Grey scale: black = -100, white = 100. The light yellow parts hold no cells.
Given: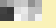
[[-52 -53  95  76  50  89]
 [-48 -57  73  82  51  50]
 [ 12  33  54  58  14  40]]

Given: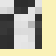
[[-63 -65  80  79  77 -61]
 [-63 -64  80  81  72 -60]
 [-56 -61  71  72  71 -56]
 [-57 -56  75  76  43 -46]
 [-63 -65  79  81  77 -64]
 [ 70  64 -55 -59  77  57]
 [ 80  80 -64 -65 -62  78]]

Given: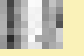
[[ 16 -41   1  53  80  78  12  34  44]
 [ 19 -67  -4  42  97  31  28  27  62]
 [ 39 -14  23  59  84  95  30  24  64]
 [ 38 -47  13  40  92  84  26  38 -36]
 [ 36 -34   6  58  89  91  12  29 -20]
 [ 29 -35  24  55  91  89  17  37  10]
 [ 26 -47  14  46  97  95  10  52  29]]

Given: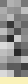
[[ 70  54 -29 -10]
 [  4 -29 -28 -52]
 [ 35  13  16  51]
 [ 49  39 -69 -29]
 [ 71  60 -28 -12]
 [ -4 -68  60  12]
 [ 49   9 -37   5]
 [ -6 -57   8 -20]
 [ 25  47  -6   0]
 [ 36  16  12  50]
 [ -5  40  32  -7]]

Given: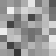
[[ 24  18 -58  45  12  23  27  51]
 [ 37 -48  -9  16  42  25  43  68]
 [-12  49  55  11 -12  18  10  83]
 [ 85  44  31  -2 -12  -6  56   7]
 [ 41 -47  -7  12  40  26  46  68]
 [ 26  25 -16  37 -45  -1  48  -7]
 [  9  88  34  68  56  49  23 -11]
 [ 12  22   9  36  80  -3  32 -32]]

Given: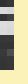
[[-59 -57]
 [-58 -56]
 [-55 -39]
 [-59 -59]
 [-57 -55]
 [ 72  69]
 [ 73  71]
 [-59 -49]
 [ 72  68]
 [-62 -58]]

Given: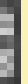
[[-38 -46 -56]
 [ 44  14 -49]
 [ 15  40 -48]
 [ 59  14 -49]
 [ 34  39 -46]
 [-32 -19 -42]
 [-25 -13 -44]
 [ 62  56 -51]
 [ 11  15 -54]
 [ 44  44 -52]
 [ -5 -28 -47]
 [-35 -47 -40]]

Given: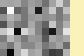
[[ -6 -95  32  68  27  35 -23 -51 -45  40]
 [ 15  -5  34   7   7  25  -6  13  28 -15]
 [ -3  45  22  -4  20  16 -31  30  19  32]
 [ 55  79 -90  67  42   4 -41 -82   7  79]
 [-36  24  -3 -10  32   3 -23  55   2  37]
 [ 13  40  24  -7  19  24  12  18  -4  17]
 [-36  97 -22  -7  30 -80  14  57  -6  50]
 [ 30  28  32   5  24  16 -11  28  62  13]]
